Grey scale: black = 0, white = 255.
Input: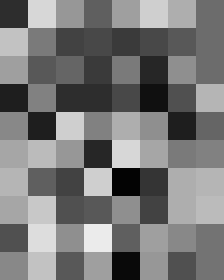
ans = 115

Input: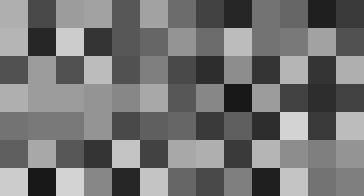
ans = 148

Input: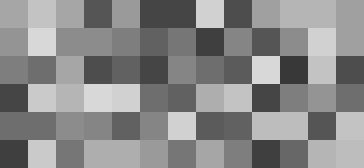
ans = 195

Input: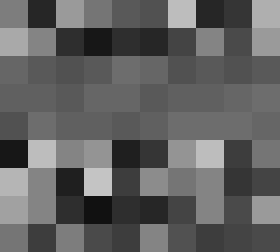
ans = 154

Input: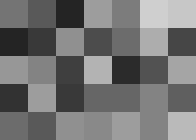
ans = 95

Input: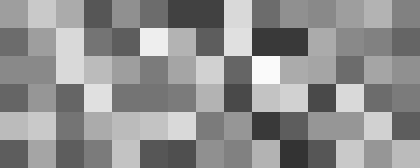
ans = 93

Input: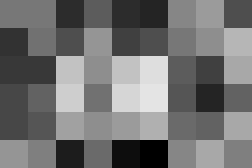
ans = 168

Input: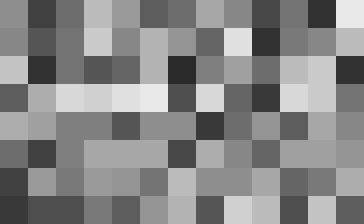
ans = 173

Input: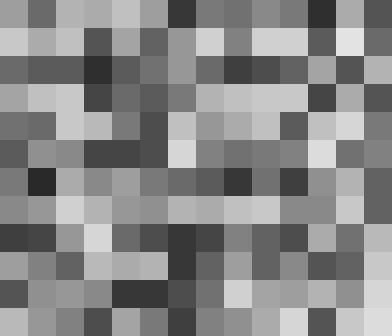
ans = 214
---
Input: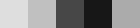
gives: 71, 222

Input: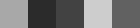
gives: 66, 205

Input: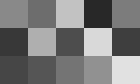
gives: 77, 225

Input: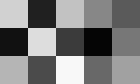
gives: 59, 248

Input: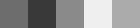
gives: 138, 239

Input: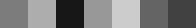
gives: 152, 204
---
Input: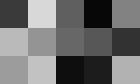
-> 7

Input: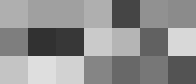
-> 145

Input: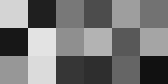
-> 158

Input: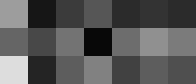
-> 51

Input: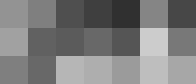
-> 133

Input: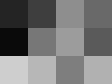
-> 142

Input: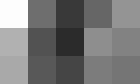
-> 102

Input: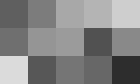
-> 180
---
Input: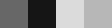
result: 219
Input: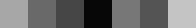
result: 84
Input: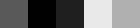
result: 233
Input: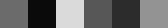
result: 44
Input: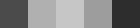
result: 157
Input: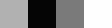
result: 122
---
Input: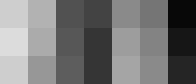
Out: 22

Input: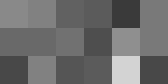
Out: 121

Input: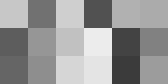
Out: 129

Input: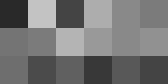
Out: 145

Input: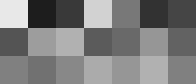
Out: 98

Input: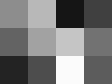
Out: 114

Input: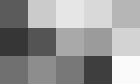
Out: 211
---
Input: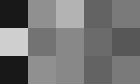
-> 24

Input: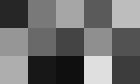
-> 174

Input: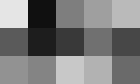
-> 146

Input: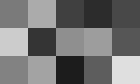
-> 130

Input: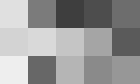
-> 238

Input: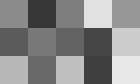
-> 184

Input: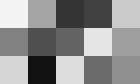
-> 214
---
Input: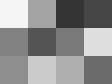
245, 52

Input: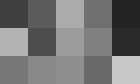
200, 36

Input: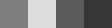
221, 54

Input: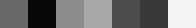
244, 8

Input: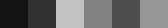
194, 19

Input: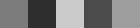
203, 46

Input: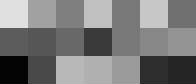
224, 4

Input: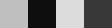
220, 14

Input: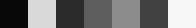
246, 8
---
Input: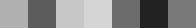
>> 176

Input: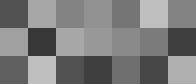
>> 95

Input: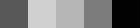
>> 88

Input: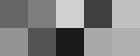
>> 148

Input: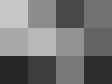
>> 39

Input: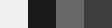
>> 239

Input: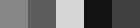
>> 134
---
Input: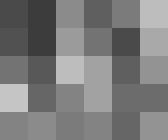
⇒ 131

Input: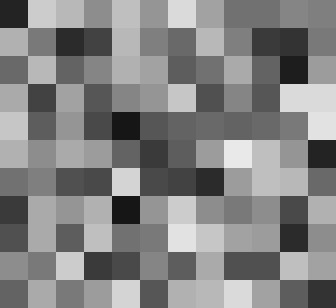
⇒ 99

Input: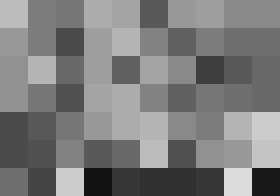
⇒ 111

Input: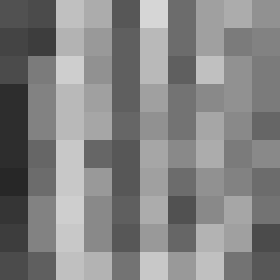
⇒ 75

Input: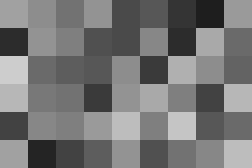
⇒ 161

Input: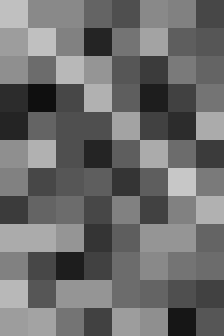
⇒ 157

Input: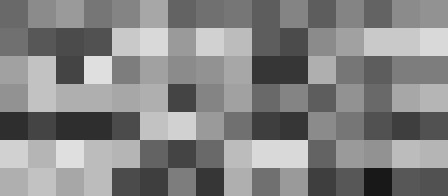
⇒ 175
